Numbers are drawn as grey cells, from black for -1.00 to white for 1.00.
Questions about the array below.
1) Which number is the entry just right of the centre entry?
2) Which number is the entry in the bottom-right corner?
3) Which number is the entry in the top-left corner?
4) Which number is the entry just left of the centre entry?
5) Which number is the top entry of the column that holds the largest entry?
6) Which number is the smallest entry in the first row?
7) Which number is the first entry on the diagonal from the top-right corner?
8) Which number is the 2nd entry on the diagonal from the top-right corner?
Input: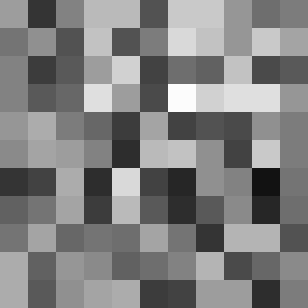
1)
0.52
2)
-0.03
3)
0.23
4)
-0.65
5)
0.58
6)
-0.59
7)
-0.03
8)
0.58

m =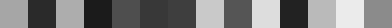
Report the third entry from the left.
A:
0.36
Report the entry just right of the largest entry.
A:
0.09
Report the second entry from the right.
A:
0.84
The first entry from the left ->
0.30

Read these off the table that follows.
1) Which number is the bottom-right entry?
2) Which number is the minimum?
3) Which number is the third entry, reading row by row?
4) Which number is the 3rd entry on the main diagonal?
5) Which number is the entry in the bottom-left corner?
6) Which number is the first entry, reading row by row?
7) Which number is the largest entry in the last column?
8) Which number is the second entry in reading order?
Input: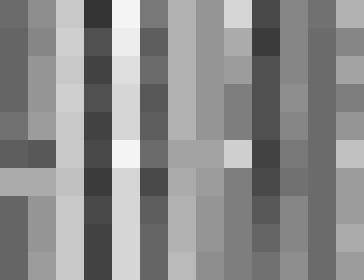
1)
0.22
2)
-0.59
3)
0.57
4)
0.57
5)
-0.21
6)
-0.16
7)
0.51
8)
0.11

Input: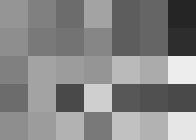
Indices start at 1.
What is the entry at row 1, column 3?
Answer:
-0.15
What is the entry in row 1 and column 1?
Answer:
0.17
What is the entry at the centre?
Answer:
0.17
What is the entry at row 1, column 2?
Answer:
0.00
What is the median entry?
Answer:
0.05
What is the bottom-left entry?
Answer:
0.11
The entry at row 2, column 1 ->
0.11
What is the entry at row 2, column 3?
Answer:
-0.10
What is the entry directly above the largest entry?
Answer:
-0.65
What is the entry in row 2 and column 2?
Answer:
-0.05

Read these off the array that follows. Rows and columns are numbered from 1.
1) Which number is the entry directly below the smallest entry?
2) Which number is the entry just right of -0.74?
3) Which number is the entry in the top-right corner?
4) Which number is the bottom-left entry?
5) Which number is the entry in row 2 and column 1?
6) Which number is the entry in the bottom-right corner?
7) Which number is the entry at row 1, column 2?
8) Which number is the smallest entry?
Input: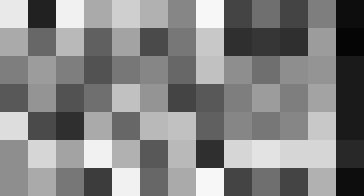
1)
-0.80
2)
0.89
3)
-0.90
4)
0.11
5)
0.33
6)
-0.90
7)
-0.74
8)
-0.96

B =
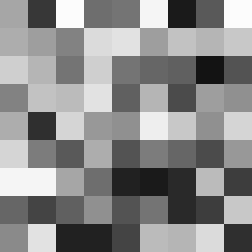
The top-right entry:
0.98
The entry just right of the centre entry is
0.87
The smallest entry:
-0.85
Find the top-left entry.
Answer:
0.30
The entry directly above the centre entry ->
-0.25
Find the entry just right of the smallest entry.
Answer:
-0.35
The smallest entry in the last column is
-0.63
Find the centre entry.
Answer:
0.13
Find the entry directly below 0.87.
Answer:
-0.03
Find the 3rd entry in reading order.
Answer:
0.98
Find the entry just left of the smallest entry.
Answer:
-0.25
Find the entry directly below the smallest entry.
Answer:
0.24
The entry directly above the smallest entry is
0.42
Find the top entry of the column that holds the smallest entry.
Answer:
-0.30
